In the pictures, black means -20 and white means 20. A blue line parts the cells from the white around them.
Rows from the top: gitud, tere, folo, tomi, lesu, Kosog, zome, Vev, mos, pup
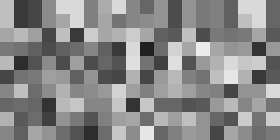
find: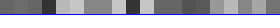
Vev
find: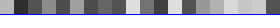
lesu
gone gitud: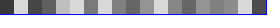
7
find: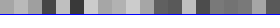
folo
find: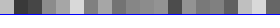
tere

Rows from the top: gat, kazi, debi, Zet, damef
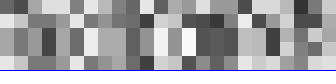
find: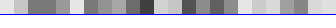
damef
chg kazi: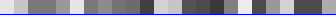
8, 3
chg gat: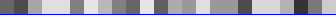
21, 9
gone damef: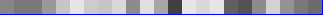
5
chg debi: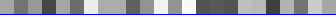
2, -1

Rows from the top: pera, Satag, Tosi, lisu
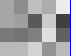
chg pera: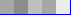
4, 7
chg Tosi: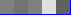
1, -1
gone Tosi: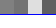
-1
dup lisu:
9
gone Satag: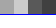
5

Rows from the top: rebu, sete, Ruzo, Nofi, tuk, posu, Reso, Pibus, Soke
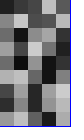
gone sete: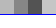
-8
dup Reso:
5
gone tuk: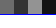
-18

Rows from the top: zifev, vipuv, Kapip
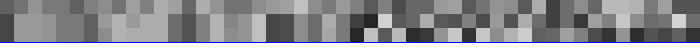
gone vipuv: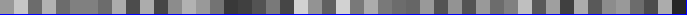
1
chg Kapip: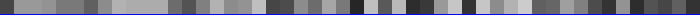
32, 3
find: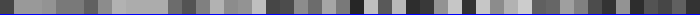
Kapip
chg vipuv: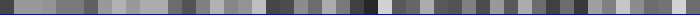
37, -7
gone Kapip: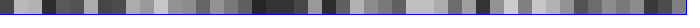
6
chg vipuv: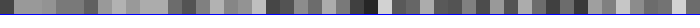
21, -8

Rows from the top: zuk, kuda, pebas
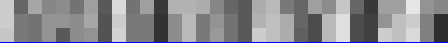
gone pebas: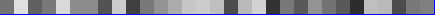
4
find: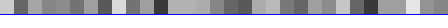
zuk
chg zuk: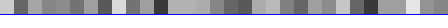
21, -1
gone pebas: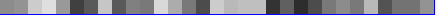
13
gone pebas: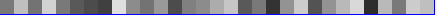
-5

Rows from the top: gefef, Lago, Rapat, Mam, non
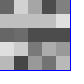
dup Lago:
10
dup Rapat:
-8
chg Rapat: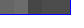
3, -8
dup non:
9
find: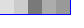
Mam
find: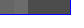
Rapat
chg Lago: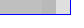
4, 10

